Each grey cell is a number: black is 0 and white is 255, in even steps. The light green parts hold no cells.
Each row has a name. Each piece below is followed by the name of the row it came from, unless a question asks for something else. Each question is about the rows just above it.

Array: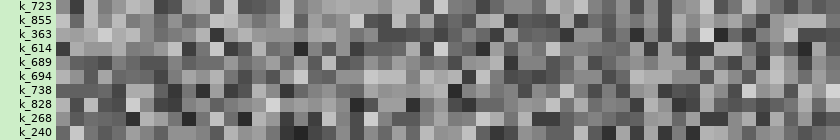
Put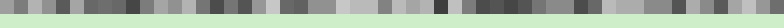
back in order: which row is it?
k_694
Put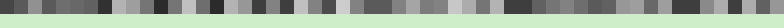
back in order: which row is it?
k_268
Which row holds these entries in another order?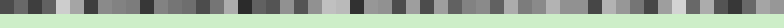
k_828
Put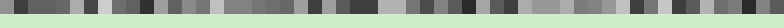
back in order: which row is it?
k_614
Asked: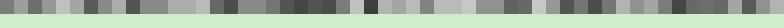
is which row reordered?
k_694
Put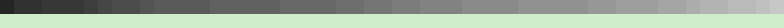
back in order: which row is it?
k_240
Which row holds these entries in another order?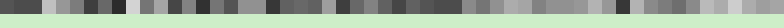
k_363

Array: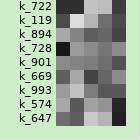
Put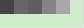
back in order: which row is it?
k_894
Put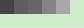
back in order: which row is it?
k_894
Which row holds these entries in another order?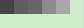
k_669
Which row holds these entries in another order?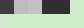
k_722

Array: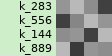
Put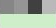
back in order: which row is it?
k_556
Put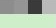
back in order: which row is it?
k_889
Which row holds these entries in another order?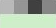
k_556
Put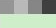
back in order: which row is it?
k_556
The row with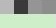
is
k_889

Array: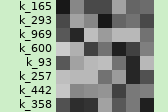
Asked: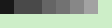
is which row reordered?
k_293
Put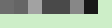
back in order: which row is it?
k_165
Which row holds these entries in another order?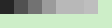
k_257
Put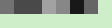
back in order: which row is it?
k_293
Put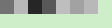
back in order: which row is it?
k_93
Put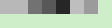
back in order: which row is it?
k_969
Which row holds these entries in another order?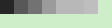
k_969

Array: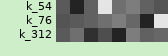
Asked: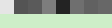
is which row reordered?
k_76
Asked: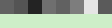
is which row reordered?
k_54
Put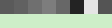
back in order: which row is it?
k_76
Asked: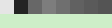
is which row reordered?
k_76

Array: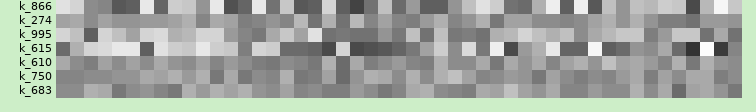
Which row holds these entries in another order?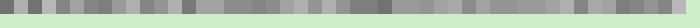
k_274
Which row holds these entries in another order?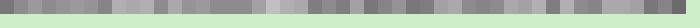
k_610
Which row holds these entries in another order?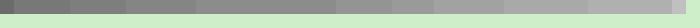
k_750

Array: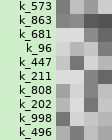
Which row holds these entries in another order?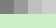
k_573
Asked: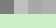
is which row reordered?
k_496
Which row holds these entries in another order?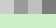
k_573
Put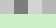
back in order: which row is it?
k_96
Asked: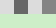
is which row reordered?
k_211

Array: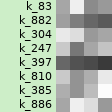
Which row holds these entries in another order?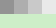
k_810
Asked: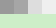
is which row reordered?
k_886

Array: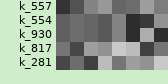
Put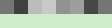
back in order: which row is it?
k_817
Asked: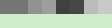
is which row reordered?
k_817

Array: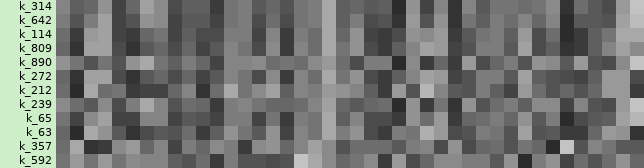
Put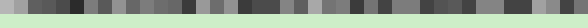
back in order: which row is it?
k_65
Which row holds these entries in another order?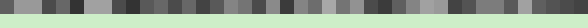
k_272
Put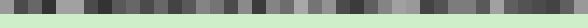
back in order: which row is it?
k_272
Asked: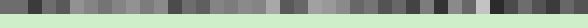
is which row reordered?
k_239
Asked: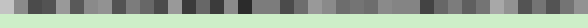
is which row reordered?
k_890

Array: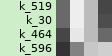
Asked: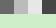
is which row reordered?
k_464
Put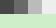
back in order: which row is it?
k_519

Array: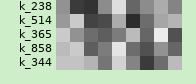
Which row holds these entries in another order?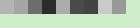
k_514
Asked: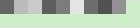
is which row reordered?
k_858
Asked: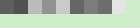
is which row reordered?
k_858

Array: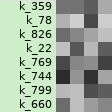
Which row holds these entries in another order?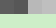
k_22
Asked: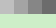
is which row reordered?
k_826

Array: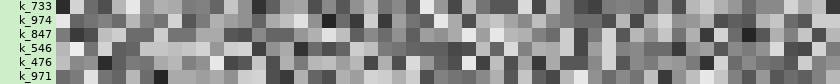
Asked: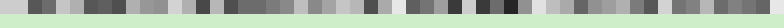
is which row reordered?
k_974
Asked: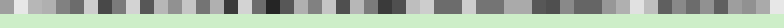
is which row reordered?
k_847
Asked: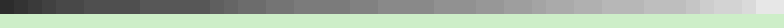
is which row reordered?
k_476
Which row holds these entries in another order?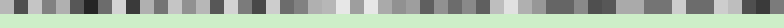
k_847

